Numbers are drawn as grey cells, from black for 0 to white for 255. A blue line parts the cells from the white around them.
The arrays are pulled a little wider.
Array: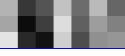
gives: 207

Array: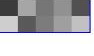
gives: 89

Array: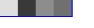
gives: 223

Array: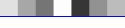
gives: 253

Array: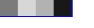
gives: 123

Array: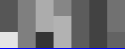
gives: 178
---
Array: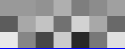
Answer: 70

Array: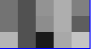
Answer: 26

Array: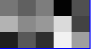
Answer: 46

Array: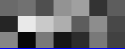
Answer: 121

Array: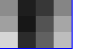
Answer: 97

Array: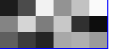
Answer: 36

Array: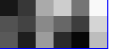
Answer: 156

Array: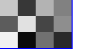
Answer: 113
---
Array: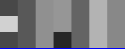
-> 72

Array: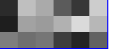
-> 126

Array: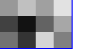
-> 114

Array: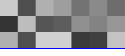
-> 176

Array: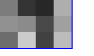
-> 109

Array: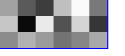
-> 140

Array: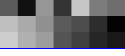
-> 205
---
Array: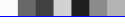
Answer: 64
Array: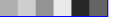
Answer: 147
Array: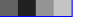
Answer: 148
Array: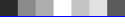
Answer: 174
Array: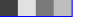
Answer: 122
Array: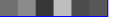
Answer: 55
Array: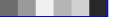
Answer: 240
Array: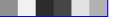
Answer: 44
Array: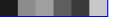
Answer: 159
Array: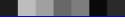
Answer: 160
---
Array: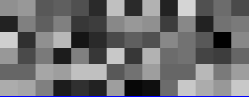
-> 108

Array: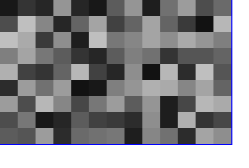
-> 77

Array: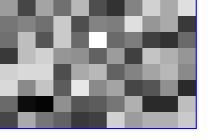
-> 170

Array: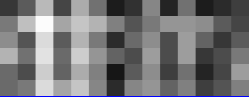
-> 43

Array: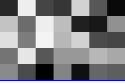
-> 87

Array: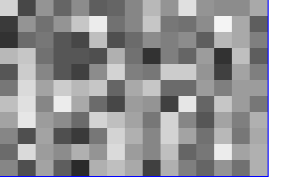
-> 140

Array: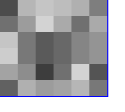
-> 176
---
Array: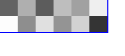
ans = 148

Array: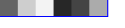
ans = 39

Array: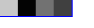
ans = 3

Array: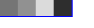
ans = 145

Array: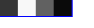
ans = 248

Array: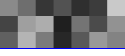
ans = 89
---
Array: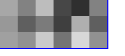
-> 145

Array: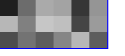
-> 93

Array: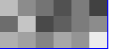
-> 236

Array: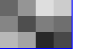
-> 72

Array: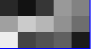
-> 26

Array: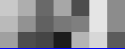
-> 91
